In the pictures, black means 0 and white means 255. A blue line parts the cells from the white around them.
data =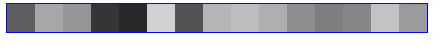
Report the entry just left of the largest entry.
40
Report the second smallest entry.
53
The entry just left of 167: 95
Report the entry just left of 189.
181

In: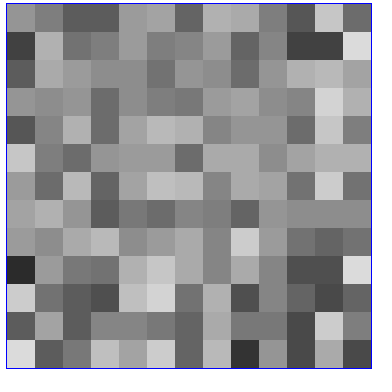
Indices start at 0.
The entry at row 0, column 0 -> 149
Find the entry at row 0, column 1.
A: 126
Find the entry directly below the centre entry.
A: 133
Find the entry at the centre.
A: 185
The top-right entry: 108
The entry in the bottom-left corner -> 219
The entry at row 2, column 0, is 92
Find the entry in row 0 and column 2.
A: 92
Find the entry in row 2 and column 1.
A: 170
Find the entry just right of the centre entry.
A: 133
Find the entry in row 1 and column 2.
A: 114
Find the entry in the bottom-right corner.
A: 73
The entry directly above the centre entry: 108
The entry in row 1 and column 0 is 65
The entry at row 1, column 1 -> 177

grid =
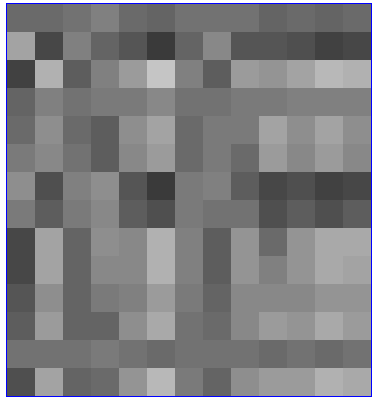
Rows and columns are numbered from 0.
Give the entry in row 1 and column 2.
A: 128
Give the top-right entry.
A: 106
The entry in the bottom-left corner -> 79
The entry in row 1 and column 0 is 163
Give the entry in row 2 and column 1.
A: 177
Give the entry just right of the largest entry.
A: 128
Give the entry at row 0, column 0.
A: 106
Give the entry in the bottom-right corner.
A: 169
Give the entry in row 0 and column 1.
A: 106
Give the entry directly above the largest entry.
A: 58
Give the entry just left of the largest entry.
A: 155
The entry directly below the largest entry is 136
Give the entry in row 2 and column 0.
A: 65

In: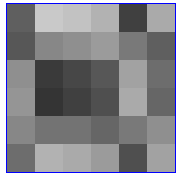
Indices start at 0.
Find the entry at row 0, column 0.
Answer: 95
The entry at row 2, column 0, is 143
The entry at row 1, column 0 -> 87
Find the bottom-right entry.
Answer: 162
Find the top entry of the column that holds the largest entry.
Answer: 201
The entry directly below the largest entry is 135
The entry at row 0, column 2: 194
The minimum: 52
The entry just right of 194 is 178
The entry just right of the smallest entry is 64
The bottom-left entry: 109

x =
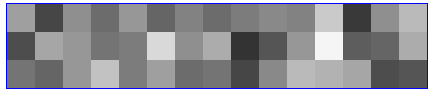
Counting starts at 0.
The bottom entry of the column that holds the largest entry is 178
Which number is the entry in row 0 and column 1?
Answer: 70
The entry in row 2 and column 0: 116
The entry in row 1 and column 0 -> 77
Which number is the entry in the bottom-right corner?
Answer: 85
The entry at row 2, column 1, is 101
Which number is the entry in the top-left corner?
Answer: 159
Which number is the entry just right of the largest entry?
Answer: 93
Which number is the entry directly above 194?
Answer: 116
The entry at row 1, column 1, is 166
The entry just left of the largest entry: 151
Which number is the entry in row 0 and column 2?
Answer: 143
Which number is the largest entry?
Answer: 245

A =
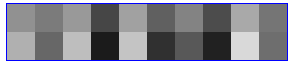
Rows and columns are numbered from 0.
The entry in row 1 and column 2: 190
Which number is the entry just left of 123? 145
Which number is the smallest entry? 27
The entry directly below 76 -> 33
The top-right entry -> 117
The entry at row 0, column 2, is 153

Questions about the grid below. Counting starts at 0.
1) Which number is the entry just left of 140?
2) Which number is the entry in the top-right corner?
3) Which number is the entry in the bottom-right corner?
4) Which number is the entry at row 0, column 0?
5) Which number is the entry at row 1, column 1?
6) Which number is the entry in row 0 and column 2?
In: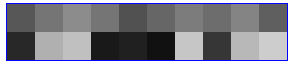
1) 117
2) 95
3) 205
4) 87
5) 176
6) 140

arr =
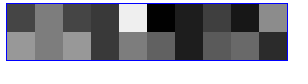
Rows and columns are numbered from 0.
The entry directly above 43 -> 140
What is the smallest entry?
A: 1
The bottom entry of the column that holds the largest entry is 125
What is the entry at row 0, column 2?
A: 69
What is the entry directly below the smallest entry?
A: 97
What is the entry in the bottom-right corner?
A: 43
